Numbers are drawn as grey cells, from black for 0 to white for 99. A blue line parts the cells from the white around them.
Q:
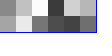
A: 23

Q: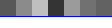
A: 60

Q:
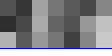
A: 35

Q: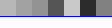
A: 78

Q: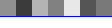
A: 90

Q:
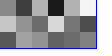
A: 10

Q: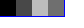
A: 28

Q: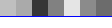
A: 89
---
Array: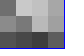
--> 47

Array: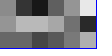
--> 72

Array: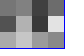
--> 69

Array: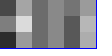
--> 85

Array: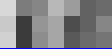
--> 23

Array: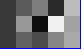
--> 59

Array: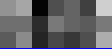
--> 43

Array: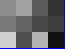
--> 39
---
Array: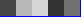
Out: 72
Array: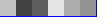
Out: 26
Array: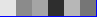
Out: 54
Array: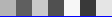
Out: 37
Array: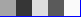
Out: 21
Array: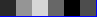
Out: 58
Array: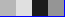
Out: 87
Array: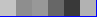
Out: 55
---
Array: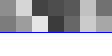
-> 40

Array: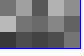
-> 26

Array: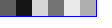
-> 45

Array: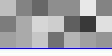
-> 70

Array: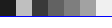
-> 49

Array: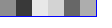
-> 82
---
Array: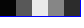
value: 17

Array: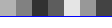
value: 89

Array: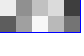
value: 24

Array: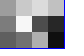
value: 48

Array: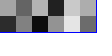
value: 78

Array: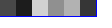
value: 69

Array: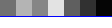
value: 37

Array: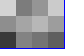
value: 55

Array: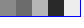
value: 92
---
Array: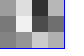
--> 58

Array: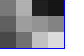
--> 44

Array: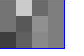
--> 37

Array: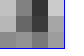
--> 57

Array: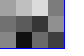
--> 6

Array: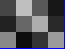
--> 5

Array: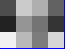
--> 72
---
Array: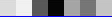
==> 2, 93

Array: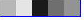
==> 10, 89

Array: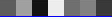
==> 92, 92

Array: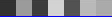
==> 82, 82

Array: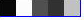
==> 31, 98

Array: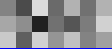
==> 44, 85

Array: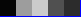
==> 79, 79

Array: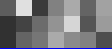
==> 57, 87

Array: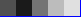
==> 45, 87

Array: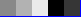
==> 91, 91
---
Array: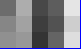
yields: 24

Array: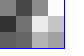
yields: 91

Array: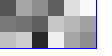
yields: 37

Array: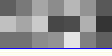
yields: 78

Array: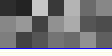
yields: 26

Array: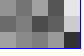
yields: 29

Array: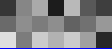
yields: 48
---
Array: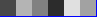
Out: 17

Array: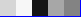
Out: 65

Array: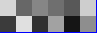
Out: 43

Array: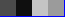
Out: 60

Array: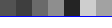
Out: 55

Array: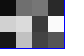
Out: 16

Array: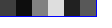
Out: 86

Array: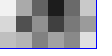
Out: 11

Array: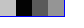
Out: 58
